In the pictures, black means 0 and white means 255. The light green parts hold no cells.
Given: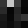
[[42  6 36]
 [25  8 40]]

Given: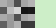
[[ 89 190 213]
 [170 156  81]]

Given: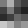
[[ 65 122  61]
 [ 43  63 104]]

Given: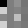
[[208 125 130]
 [135 125 190]]

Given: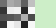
[[ 53 236 240]
 [ 80  85  97]]

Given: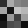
[[166  21 196]
 [ 14 153  64]]
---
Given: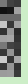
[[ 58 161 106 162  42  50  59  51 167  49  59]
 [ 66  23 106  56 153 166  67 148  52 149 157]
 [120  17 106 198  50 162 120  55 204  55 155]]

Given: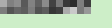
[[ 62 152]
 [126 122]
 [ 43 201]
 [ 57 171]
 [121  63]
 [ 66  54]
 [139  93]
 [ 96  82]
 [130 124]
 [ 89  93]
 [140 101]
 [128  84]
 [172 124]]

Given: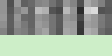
[[ 92  88 103 102  94]
 [128  83 122 120 109]
 [150 218 152 151 164]
 [169 207 167 159 175]
 [ 79  43  73  58  54]
 [132 147 141 154 157]
 [150 185 150 157 165]
 [ 92  72  92  91  88]
 [114  84 116 116 115]
 [138 176 139 146 163]
 [132 187 149 156 149]
 [105  99 100 100 105]
 [ 96 151 105 121 125]
 [152 131 149 142 131]
 [ 80  87  94  94  91]
 [148 148 152 143 130]]

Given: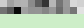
[[209 226]
 [216 118]
 [154 152]
 [117 108]
 [182 152]
 [ 52 133]
 [ 93 148]
 [139 147]
 [179 160]
 [177   9]
 [161  88]
 [206 114]]

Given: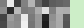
[[104 173  88  84]
 [ 98 176 171 169]
 [ 92 128 144 150]
 [ 67 223  36  28]
 [104 172 153 152]
 [180 130 122 117]
 [129 123 233 240]
 [ 64 185 137 141]
 [234  42 157 147]
 [125 142  67  73]]

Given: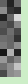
[[109  42 217 135  72  50 141  35 131 195 151]
 [ 36  54 103  72 110 102 104 177  99 141 140]
 [ 98 141  34  88  77 109 121  23 152 114  74]]

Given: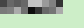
[[ 51 170]
 [129 117]
 [154 104]
 [196  52]
 [195  14]
 [104 112]
 [ 92 171]
 [104 128]
 [ 69 122]]
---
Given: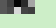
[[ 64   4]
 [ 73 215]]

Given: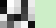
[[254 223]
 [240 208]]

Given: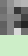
[[148 174]
 [143  55]]

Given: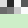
[[ 40 247]
 [121 201]]

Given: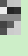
[[196 198]
 [ 37  46]]

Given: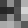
[[144  75]
 [ 44  84]]

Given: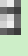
[[236 106]
 [ 84  61]]

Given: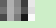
[[175 136]
 [177 143]]
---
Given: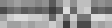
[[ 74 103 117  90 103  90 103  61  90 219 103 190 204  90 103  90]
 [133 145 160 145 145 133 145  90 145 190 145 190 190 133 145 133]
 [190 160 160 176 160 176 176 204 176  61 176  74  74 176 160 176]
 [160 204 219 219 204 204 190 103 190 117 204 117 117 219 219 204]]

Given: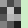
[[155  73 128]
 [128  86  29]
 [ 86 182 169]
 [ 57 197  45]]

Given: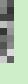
[[125  53]
 [ 67  67]
 [137  83]
 [203  97]
 [110 125]
 [ 83 137]
 [ 53 150]
 [191 164]
 [110 218]]

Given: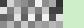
[[ 97 112 227  97 242  97 242  81 227]
 [227 128 199 112 184 128 199  65  65]
 [141 184 128 199 128 168 156 184 168]
 [ 65 212 156 141 112 242 141 168  49]]

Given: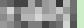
[[112  98  68  68 166  98 153 166  53 182 112]
 [153 139 112  83 126 126  68  98 112 212  83]
 [139 166  98 182 182 212 182 182 139 196  98]
 [153 212 126 166 166 196 153 166 196 153 112]]

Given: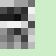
[[ 31  31  15  61 214]
 [ 76  45  76  45 242]
 [146  89  45 114 186]
 [130 102 146  61 214]
 [158 130 172 114 186]
 [200 200 158 158 114]
 [229 242 242 214  76]]

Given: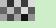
[[188  48 204  61 220]
 [161  74 161  20 145]
 [102 188  89 220  89]]

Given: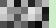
[[ 81  53 126  97  37   9 155]
 [213 142 142 113 228 197  22]
 [197 171  81 184 213 171  37]
 [ 97 197  22 171  37 126 184]]

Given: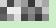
[[209  71 182 155  56 197 167]
 [ 98 155 221  71 126  56 139]
 [ 84 236 236 114 139  98 197]]
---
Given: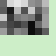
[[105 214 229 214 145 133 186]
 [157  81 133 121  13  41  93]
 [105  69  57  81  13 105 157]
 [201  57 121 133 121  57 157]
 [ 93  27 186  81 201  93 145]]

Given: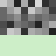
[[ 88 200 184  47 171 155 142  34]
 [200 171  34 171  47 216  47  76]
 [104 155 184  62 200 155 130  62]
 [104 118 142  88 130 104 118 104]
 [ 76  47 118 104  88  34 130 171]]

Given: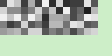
[[ 74 227 196  61 171  61 240  46 212  46  61  61 227  86]
 [240 196 240 128 240 184  46 171 171 155  74 115 240 227]
 [155 171 184 115 212 212  86 128 102 141  74 128 196 212]
 [212 141 141  86 128 212 102 196  46 240  74 102  30 184]
 [128  61  86 212  86 115  61 184 184 115 227 212  86 102]]

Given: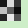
[[ 37 232  81]
 [ 23 219  53]
 [192  94  11]]

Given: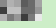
[[ 61 192 192 107 107 150]
 [136 177 164  92 107 164]
 [177 122 150  61 122 232]]

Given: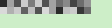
[[217 176 203  97 190  82 217 162  42 190 203  56 109]
 [ 42 162  82 203 123 203  82 162 109 136  68 109 148]]
